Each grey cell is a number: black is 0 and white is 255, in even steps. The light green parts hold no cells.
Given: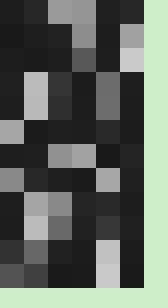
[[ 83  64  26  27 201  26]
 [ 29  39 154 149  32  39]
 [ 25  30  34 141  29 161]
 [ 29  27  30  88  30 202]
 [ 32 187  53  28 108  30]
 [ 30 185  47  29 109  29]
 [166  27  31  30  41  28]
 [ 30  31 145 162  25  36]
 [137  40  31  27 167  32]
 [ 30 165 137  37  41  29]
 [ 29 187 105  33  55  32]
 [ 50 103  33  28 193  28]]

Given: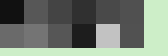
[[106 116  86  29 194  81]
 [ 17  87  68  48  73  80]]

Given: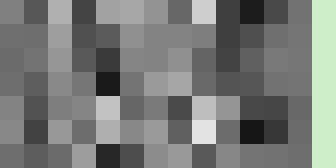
[[110  93 107 157  39  77 140 153  89 135 116 114 110]
 [128  87 176  68 162 167 147 103 206  63  28  73 114]
 [111 110 158  80  91 144 131 131 126  63  79 111 117]
 [107 115 150  89  58 133 131 144 100  67  96 121 118]
 [110  94 137 118  26 116 154 166 105  84  86 114 116]
 [131  82 126 133 194 102 122  74 190 149  72  70 104]
 [136  66 152 109 175 136 154  96 227 108  22  55 107]]

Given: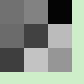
[[ 62 195 150]
 [113 130   4]
 [107  65 187]]

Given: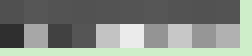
[[ 47 167  65  85 195 235 148 199 150 177]
 [ 80  86  83  82  83  84  86  83  82  83]]

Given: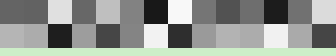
[[181 172  30 157  70 132 242  46 154 179 172 241 170  69]
 [100  98 224 103 191 130  24 248 117  82 110  28 113 219]]
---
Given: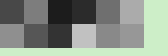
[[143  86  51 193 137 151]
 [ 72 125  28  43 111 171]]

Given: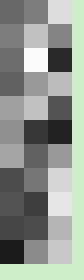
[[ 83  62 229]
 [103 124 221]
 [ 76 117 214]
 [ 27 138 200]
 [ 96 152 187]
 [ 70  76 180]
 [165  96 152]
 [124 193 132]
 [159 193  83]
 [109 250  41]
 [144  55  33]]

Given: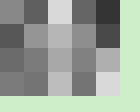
[[136  95 217 101  53]
 [122 115 188 115 217]
 [ 87 149 182 142  73]
 [107 122 168 129 175]]

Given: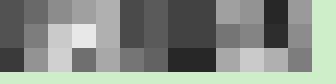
[[ 58 147 208 111 168 117  98  39  39 168 202 176 125]
 [ 82 125 202 232 176  74  90  66  66 117 132  45 140]
 [ 82 105 140 160 176  74  90  66  66 160 147  39 154]]

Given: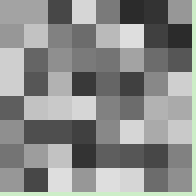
[[151  71 222 151 222 214 108 143]
 [ 94 194 201 214 129 108 178 170]
 [116 157 194  51  94  86  71 129]
 [207  86 178  57 101  64 136 207]
 [207 101 143 122 116 163 108  86]
 [151 194 129 108 186 222  64  43]
 [143  78  78  64 136 214 170 201]
 [163 163  71 214 122  43  51 151]]

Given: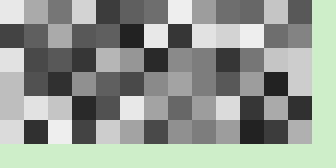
[[219  48 238  67 205 163  73 144 125 157  34  60 176]
 [190 226 197  41  81 232 163 103 157 219  54 170  48]
 [ 67  95 170  88  95  34 232  54 226 211 238 110 131]
 [232 170 118 211  60  95 110 238 157 110 103 197  88]
 [226  73  88  54 182 150  41 138 125  54 118 197 205]
 [190  81  48 144  95  73 138 163 125  88 157  34 205]]
